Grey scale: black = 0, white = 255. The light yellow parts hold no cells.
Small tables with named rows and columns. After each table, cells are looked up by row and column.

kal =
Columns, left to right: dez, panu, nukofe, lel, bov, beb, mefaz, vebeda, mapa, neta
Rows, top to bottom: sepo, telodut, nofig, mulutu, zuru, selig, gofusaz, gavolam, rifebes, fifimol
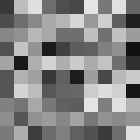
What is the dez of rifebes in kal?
142
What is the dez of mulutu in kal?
81
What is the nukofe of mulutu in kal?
147
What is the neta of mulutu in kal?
16
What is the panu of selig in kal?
177
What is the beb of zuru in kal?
203

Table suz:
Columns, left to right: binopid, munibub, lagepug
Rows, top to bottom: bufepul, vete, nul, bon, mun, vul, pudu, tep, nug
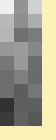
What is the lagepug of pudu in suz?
118
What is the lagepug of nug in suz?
87
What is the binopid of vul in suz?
109
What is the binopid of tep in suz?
49
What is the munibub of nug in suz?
97
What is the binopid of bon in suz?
151

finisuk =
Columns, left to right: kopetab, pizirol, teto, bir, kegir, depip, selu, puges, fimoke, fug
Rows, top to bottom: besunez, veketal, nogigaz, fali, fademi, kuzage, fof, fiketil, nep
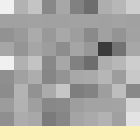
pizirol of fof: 179
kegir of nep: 134
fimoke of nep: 160
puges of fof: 158
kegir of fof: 198
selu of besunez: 109
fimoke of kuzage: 157
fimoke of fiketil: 164
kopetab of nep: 143
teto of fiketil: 159
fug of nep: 227
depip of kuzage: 168
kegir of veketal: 161
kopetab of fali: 166
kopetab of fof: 140
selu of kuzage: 170

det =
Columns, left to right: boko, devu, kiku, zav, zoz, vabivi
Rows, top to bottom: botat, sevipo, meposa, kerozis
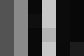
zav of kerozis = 200
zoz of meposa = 11
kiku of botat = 9
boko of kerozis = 83
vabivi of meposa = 8
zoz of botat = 11
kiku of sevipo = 15
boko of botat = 83
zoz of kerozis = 10
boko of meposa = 83
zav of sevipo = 200
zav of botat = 200
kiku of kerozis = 9
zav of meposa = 180
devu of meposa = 137
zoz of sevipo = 11
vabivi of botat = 8

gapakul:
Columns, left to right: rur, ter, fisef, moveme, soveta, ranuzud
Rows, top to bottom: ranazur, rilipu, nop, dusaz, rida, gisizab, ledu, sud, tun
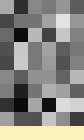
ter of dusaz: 200
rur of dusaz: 80
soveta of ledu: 160
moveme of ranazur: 121
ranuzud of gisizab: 184
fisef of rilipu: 116

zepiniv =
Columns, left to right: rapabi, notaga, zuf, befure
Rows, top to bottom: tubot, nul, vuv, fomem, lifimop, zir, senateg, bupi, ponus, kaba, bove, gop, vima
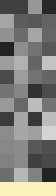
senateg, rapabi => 115
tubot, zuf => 152
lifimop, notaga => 177
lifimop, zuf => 100
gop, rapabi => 129
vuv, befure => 102
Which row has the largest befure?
kaba

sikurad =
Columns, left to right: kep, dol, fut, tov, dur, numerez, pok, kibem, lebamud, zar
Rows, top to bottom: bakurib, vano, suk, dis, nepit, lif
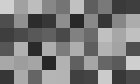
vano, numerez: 40
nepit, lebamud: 90
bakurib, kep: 208
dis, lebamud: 163
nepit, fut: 165
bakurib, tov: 135
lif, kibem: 203
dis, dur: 124
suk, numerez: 129
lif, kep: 54
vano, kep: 78
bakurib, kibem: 121
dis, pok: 94
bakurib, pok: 94
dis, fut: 42
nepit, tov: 39
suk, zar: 192
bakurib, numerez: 193
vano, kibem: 54
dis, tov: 173

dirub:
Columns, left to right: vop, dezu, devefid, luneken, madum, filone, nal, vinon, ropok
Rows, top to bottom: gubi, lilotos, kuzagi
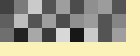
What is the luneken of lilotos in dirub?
158
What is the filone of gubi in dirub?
76
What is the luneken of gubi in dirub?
84
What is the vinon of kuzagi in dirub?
84
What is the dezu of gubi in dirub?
123
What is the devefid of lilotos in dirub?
84
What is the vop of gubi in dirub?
65
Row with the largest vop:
kuzagi

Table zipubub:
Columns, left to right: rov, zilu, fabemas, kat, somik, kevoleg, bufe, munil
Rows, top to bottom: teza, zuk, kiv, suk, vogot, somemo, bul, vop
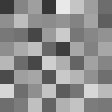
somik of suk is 62
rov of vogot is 183
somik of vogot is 175
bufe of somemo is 145
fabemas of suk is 191
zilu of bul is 110
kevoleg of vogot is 100
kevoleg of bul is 117
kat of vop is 100
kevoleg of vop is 195
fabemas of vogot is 71
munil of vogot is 133

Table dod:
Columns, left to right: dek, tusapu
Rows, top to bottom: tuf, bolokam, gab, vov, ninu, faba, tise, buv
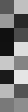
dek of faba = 26
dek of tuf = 88
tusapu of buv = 141
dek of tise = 186
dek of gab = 16
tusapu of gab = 75
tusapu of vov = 221
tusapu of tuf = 192
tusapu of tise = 83
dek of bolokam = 154
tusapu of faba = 229
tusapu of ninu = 132
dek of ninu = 200
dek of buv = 121
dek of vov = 17
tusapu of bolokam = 40
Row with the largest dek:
ninu

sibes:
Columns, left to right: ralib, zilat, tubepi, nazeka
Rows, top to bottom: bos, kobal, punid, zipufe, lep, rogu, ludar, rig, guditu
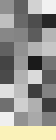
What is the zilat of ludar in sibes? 190
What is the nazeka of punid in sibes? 181
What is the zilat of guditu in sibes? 145
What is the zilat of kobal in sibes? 105
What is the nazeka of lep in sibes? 116
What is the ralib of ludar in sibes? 223
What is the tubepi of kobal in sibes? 77
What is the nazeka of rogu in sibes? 89
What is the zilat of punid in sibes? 132
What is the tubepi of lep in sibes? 26
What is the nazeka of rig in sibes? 61
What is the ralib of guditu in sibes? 239
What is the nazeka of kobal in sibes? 38
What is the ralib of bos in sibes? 144
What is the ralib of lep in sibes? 68
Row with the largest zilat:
rig

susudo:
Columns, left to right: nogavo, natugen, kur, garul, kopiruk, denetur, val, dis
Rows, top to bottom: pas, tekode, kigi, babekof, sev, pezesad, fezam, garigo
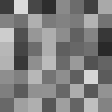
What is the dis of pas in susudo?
169
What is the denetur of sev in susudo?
154
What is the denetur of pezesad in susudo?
95
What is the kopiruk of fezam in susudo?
103
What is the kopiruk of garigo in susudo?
159
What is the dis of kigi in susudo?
55
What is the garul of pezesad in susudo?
116
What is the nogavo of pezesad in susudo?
142
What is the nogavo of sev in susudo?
179
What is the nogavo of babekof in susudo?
183
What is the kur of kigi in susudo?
151
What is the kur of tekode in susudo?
176
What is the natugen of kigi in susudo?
80
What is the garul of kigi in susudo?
174
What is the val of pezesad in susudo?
214
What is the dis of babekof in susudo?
41
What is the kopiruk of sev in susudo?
106
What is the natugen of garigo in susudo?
160
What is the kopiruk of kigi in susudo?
141
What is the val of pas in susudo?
64

